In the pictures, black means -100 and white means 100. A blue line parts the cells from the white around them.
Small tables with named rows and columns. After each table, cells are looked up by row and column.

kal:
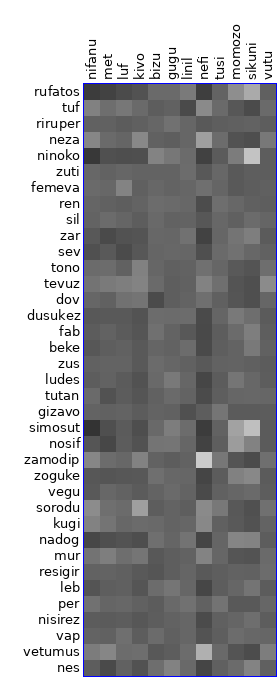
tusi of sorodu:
-6
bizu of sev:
-21
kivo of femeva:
-25
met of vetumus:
5
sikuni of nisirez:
-14
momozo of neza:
-36
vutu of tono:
-14
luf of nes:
-24
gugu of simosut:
-2
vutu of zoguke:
-29
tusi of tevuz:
-13
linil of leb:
-20
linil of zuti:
-15
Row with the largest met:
vetumus

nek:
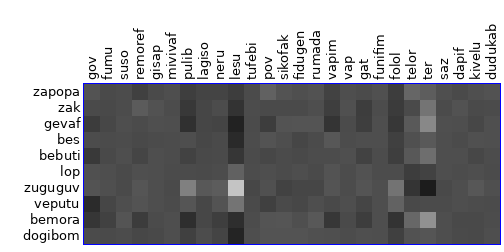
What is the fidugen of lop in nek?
-39
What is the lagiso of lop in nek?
-42
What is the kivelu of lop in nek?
-39
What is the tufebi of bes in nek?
-40
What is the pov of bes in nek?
-35
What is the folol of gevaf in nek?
-57
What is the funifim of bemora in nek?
-39
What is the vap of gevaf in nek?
-41
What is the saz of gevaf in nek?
-38
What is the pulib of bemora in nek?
-64
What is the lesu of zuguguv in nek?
54
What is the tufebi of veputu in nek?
-42
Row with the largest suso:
bemora

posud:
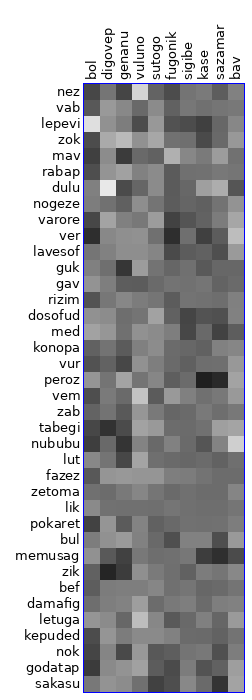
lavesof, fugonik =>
-42
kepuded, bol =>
-40
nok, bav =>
-2
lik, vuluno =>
-12
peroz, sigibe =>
-16
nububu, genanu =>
-59
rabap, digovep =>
16
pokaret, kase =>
-12
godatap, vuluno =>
26
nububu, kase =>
-33
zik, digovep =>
-71
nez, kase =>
-4
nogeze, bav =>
15
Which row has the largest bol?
lepevi

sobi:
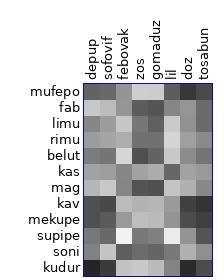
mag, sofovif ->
56
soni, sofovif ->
54
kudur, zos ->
57
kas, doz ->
26
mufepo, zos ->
61
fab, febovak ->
17
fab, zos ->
-28
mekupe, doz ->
-40
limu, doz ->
14
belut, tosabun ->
-9
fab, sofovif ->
47
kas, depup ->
27
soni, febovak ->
-26
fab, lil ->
5
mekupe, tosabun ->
-50
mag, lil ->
53

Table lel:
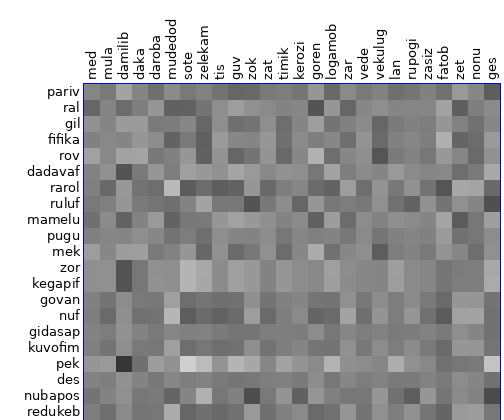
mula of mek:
6
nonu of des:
4
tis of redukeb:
-18
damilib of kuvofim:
11
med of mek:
23
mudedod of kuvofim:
25
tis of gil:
11

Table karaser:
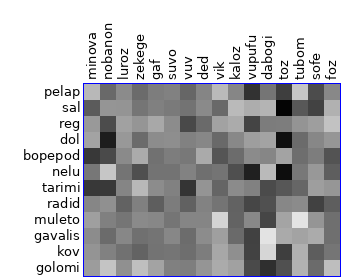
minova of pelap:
44
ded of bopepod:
33
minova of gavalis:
10
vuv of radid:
-24
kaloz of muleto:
-22
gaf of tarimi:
10
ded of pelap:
4
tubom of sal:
-31
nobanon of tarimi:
-55
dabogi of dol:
28
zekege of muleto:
8
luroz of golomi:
13
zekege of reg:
17
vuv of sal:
-10
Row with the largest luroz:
reg

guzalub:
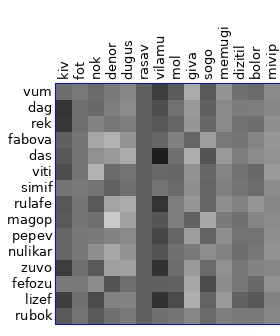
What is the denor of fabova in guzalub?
39
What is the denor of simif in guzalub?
-24
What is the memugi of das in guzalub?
20
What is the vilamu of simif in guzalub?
-10
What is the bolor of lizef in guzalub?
-31
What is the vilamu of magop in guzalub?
-33
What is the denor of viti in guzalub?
-17
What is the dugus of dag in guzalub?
9
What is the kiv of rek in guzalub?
-57
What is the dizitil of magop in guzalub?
-12
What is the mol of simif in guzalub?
-16

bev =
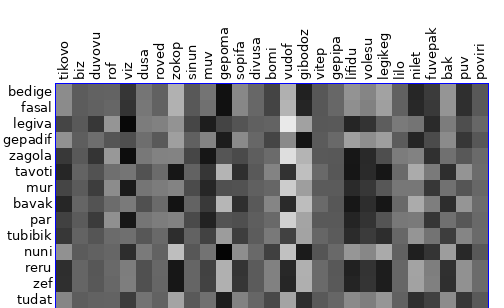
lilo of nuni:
-24
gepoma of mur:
-37
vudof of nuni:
51
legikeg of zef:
-77
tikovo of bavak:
-70
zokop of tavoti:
-83
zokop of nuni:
49
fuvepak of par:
-58
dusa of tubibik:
-32

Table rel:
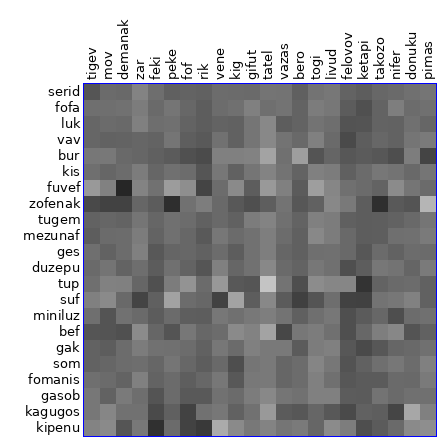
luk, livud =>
-14
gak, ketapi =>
-42
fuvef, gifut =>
-27
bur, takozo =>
-32
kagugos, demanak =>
-11
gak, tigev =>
-23
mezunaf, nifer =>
-13
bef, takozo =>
-1
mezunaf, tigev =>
-27
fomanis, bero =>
-15
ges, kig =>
-27
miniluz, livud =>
-7
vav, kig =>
-24
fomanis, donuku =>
-18
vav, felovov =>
-42

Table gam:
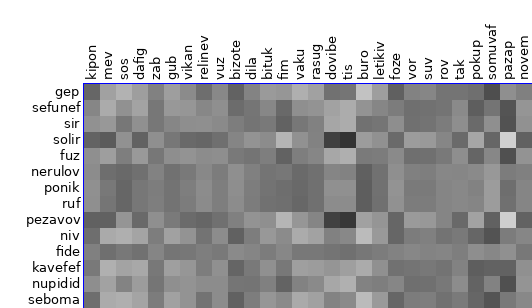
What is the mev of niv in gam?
33
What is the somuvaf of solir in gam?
-20
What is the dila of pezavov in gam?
15
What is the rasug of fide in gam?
-6
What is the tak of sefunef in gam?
8
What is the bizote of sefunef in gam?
-15
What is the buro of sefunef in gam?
15
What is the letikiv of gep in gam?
24

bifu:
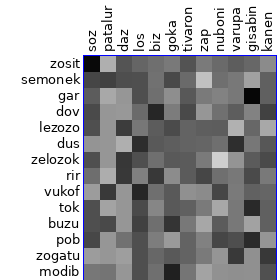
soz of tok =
-38
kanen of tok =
-25
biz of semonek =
-11
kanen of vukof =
-21
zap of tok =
-4
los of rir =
0
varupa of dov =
-27
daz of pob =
-11
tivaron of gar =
-31
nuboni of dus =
-13
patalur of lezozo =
18
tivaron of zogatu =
-22
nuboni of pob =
-45
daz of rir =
-56
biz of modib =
-13
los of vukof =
-70

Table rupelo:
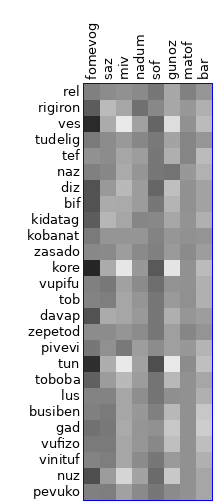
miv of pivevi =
-5
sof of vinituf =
-7
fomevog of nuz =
-39
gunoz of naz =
-10
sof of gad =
14
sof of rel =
-7
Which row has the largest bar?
gad

